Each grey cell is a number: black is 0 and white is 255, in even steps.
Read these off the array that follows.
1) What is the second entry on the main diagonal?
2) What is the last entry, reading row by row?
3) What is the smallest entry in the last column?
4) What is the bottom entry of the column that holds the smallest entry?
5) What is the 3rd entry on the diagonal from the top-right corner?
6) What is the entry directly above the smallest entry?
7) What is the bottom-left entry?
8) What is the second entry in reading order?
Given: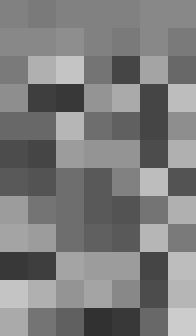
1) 136
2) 204
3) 83
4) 49
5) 69
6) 164
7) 170
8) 122

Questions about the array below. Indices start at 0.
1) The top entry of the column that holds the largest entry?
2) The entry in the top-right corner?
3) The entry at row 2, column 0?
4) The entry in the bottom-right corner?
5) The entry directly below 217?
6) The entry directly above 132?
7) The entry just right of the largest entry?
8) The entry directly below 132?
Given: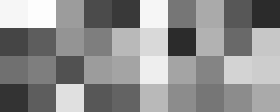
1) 253
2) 43
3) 112
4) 170
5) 238
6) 178
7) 156
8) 118

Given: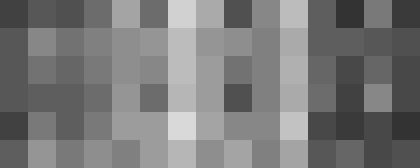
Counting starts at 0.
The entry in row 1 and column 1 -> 135
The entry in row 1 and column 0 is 87
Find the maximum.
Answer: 217
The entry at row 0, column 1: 87
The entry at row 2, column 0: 87
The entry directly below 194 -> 164
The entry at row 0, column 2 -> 80
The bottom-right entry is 80
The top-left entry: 65
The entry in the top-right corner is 58
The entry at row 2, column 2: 102
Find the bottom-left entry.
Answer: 94
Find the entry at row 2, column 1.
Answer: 114

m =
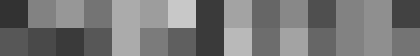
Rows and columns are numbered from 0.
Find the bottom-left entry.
87
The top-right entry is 66
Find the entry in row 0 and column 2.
151
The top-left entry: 50
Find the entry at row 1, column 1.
73
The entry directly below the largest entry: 95
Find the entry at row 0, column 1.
130
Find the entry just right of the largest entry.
58
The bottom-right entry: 116

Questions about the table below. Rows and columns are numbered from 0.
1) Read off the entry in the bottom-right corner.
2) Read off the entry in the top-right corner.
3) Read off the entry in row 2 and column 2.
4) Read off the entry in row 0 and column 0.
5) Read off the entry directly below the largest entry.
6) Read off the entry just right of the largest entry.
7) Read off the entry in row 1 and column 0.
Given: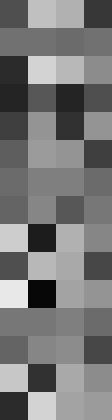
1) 155
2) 55
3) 184
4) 79
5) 119
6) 7
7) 113

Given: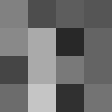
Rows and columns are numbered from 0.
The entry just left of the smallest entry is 170
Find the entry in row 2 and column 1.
170
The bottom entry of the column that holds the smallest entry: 48
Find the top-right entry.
85
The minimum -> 40

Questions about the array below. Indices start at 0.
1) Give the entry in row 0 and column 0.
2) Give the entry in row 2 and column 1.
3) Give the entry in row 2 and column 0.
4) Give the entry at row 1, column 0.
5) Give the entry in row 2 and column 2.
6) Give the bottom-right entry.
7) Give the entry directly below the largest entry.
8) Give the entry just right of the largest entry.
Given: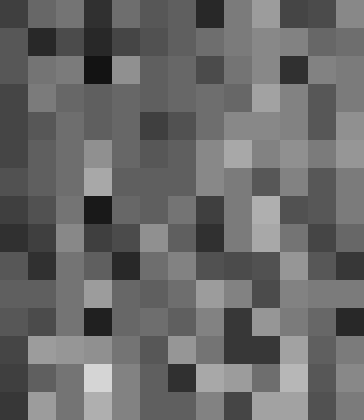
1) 63
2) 116
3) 87
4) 87
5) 123
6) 123
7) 175
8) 130

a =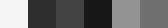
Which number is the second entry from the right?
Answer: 147
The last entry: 111
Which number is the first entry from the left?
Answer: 245

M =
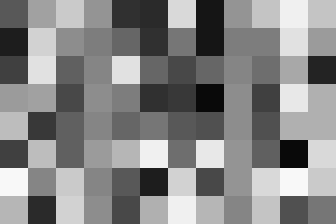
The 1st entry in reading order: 88
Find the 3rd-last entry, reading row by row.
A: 196
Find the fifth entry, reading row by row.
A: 48
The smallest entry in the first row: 21
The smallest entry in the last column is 35
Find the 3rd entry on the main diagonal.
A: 96
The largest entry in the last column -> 217
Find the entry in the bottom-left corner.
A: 182
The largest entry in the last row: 240
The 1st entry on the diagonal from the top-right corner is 196
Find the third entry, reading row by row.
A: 202
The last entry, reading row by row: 118
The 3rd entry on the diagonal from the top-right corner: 110
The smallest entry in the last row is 42
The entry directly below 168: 232
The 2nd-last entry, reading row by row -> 80
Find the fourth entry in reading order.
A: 148
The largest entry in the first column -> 248
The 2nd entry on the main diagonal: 210
